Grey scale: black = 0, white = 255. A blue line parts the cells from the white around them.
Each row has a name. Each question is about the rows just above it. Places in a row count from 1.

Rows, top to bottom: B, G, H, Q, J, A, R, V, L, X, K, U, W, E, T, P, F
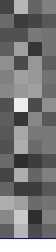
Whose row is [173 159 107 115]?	T
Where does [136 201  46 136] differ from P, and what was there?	4, [128]
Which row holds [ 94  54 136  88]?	L
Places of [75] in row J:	2
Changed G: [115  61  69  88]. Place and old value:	1, [107]
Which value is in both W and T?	[173]
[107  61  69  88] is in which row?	G

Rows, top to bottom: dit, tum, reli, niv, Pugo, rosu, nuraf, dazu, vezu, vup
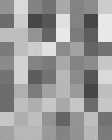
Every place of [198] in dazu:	4 6 8
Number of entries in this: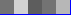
5
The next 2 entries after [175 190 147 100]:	[147 190]

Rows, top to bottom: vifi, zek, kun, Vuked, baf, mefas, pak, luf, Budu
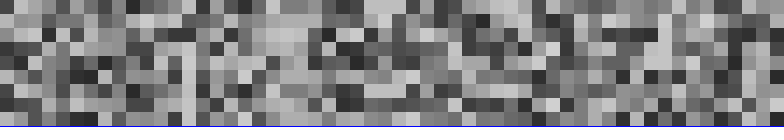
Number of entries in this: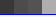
4
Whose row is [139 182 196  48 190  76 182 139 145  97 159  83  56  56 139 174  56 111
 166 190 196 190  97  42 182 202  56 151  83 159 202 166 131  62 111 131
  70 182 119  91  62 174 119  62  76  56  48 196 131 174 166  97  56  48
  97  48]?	kun
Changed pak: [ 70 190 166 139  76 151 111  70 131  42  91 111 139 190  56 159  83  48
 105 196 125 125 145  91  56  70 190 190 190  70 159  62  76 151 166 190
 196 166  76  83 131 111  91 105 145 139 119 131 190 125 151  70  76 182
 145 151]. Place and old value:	6, [159]
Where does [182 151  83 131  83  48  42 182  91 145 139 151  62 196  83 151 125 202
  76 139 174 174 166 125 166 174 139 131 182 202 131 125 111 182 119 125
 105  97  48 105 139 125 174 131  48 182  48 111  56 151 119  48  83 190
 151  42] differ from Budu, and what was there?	19, [83]

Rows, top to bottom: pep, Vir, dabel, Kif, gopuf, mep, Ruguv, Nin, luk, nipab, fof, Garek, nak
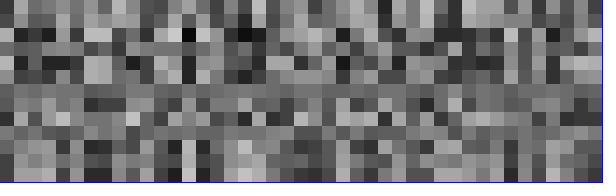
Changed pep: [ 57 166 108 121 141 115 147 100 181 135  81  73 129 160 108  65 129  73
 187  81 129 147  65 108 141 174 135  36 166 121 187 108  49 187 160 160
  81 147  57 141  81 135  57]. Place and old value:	43, [65]
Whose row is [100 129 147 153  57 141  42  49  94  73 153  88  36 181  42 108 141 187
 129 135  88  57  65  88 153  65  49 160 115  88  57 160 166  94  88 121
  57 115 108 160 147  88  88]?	fof
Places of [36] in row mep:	14 18
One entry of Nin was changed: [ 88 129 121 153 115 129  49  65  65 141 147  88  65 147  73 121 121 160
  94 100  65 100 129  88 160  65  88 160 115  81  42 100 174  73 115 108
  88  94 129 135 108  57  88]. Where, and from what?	32, [108]
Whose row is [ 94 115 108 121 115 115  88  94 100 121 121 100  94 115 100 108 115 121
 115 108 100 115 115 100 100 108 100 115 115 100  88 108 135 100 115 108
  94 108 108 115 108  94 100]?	Ruguv
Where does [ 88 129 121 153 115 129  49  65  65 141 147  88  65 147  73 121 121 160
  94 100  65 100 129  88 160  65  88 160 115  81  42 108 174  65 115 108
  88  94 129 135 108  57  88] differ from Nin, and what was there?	34, [73]

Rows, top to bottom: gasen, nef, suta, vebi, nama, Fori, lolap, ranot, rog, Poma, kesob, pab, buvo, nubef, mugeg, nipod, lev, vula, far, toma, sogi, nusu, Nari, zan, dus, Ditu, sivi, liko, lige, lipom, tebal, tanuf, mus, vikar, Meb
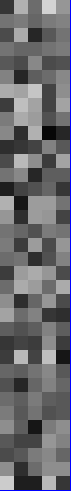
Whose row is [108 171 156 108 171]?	sogi
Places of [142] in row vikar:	1 4 5

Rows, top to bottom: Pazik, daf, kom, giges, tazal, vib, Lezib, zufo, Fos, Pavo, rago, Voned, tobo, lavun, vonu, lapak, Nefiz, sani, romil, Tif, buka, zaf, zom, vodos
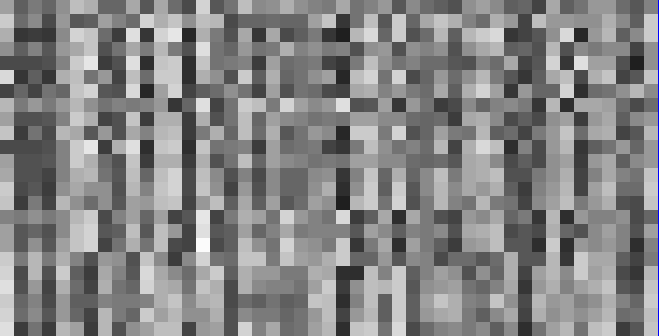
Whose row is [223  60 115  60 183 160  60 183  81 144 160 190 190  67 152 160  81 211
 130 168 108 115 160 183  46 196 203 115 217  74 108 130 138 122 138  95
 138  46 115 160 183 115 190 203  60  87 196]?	vodos
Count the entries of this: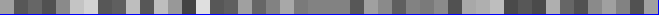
47
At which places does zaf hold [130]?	3 8 11 26 34 42 45
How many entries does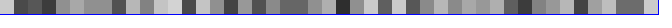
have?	47
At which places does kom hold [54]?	2 4 11 19 24 37

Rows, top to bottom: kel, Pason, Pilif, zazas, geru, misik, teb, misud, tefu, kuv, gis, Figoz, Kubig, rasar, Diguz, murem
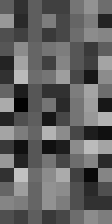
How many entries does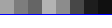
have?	8
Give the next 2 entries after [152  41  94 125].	[ 71 101]

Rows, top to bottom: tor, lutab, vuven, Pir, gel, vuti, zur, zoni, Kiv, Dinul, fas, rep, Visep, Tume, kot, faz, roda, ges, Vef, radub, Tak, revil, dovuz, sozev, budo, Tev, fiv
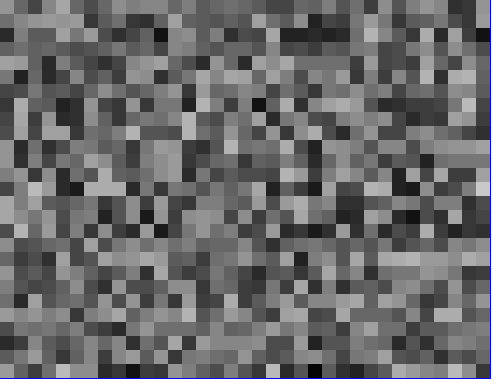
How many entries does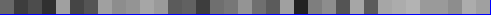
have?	35
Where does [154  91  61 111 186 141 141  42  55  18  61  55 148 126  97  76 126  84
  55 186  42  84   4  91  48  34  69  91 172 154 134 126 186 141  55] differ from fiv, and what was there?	2, [97]
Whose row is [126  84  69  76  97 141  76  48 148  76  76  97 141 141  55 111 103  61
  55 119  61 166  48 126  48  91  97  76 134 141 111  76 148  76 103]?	Tak
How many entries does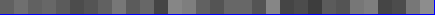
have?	31
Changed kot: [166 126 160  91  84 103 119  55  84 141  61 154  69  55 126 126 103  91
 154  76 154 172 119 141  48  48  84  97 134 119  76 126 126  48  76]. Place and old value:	24, [134]

